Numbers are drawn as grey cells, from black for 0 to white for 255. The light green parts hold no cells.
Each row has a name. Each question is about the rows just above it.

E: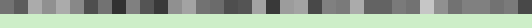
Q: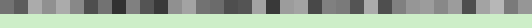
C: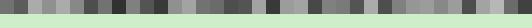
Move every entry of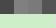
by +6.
[ 78 134 128  90]
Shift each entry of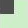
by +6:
[84]
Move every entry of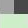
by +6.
[169  78]
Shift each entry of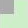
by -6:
[165]
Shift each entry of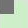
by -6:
[108]

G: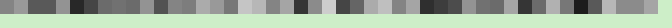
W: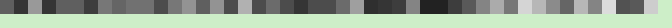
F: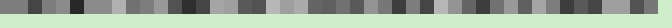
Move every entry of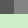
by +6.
[ 95 138]
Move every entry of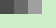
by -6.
[ 70 101 153]

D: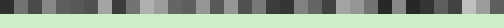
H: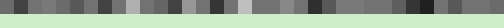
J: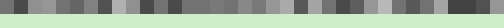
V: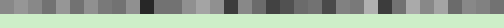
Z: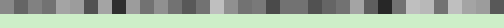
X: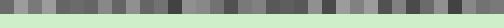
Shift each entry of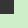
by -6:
[47]
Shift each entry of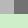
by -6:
[178 108]
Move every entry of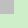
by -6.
[185]
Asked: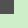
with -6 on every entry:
[75]
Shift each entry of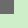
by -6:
[101]
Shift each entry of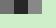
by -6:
[108  33 130]
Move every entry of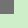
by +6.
[120]

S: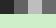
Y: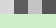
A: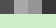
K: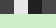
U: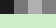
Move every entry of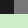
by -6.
[ 21 113]
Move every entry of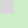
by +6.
[222]
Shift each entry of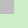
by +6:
[196]
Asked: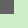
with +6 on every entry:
[105]

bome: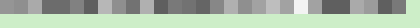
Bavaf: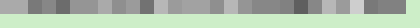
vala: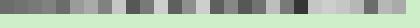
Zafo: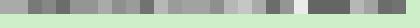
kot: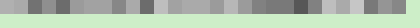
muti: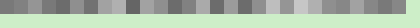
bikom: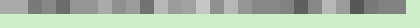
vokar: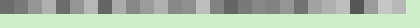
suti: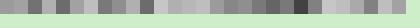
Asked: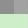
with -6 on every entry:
[137 156]
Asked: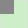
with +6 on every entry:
[141]
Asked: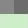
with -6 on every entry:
[129 102]
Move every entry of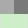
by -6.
[164 115]
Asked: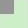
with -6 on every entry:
[143]
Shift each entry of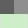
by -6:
[ 89 137]
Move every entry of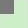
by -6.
[115]

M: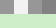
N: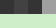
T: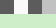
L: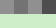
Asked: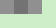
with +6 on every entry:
[150 121 150]
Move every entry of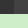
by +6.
[58 72]
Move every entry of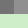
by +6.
[121 150]
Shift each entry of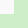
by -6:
[243]
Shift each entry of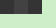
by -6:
[46 60 46]
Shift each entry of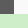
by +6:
[ 98 255]
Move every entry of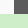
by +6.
[255  98]

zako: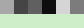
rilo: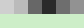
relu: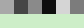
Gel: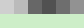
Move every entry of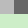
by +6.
[193 109]
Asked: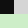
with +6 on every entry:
[ 20 219]
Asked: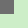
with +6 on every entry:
[116]

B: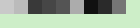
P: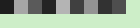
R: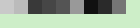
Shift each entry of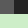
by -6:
[84 30]
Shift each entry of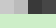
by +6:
[207 193  63  76]
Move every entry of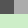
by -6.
[ 78 166]

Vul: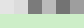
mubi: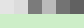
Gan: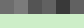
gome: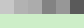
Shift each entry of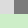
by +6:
[226 129]
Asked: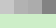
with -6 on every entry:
[193 172 166 125]
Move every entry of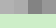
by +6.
[184 178 137 157]
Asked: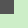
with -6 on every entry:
[78]

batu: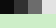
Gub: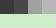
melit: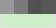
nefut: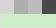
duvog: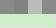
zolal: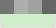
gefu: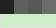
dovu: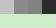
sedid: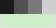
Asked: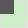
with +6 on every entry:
[94]
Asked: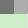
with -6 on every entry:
[110 168]
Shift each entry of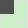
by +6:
[86]

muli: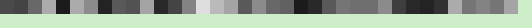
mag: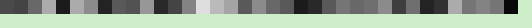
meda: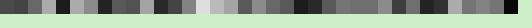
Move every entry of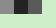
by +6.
[145  41  95]
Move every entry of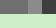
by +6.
[117 117 145  68]
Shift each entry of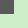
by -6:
[83]
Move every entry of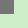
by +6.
[123]
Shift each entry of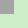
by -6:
[158]

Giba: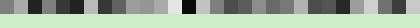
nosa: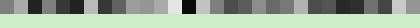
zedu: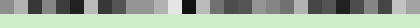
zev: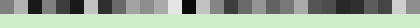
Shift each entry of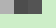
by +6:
[184  83  90]
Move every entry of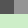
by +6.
[ 90 155]
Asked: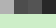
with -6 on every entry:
[172  71  78  34]
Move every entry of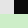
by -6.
[223   4]

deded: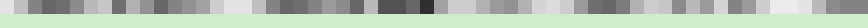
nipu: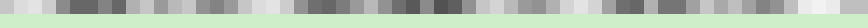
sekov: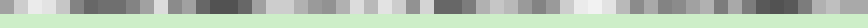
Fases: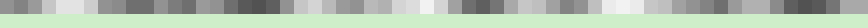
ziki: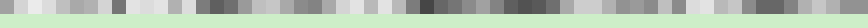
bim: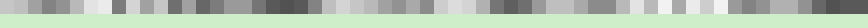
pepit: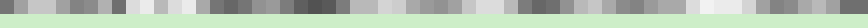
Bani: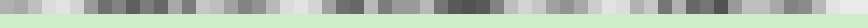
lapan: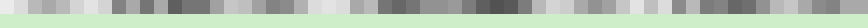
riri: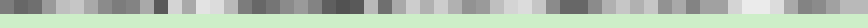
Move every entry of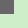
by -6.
[97]
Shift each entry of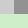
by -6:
[199 140]
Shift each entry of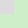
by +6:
[226]

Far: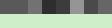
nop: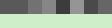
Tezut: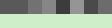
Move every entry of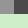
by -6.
[143  68]
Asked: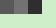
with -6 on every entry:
[ 83 108  40]
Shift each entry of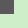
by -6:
[83]
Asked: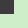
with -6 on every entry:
[54]
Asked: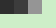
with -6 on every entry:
[ 40  54 143]
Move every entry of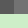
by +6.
[ 95 120]
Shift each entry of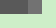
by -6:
[ 83  83 108]

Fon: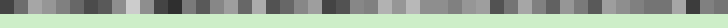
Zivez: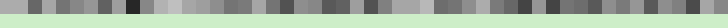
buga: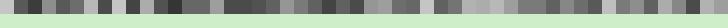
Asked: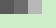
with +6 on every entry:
[ 95 115 190]
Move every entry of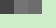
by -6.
[ 62 110 103]

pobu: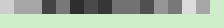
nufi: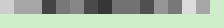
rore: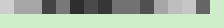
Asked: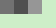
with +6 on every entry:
[120  86 156]
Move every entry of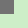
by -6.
[108]
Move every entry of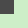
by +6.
[80]

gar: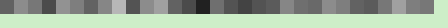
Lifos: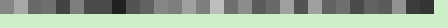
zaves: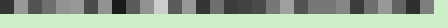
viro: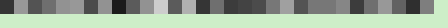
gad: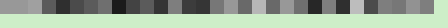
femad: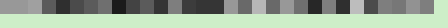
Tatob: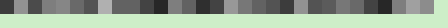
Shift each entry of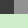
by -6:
[ 54 140]
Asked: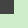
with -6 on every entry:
[61]

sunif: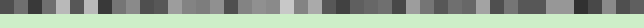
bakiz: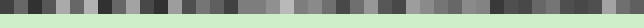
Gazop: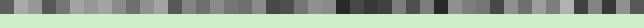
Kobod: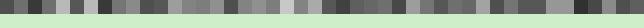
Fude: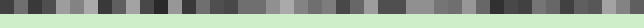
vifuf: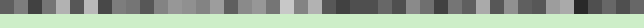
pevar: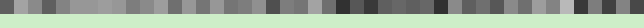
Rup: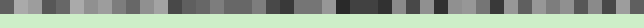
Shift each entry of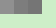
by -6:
[138 119 111]
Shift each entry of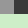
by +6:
[157  63]
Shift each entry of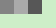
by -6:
[125 164  81]
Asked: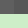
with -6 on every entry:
[89 81]
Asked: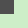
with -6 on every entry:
[73]
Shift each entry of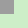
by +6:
[163]
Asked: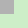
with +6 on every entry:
[184]

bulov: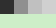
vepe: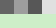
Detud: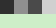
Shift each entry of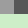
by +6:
[163  93]
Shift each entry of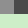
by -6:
[137  68]
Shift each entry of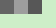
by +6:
[106 163  93]
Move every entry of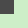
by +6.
[80]
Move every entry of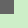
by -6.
[94]
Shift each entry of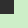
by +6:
[53]

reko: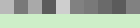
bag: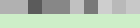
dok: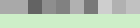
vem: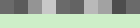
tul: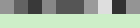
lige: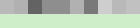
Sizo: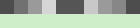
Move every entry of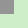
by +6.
[154]
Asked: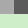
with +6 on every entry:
[175  97]

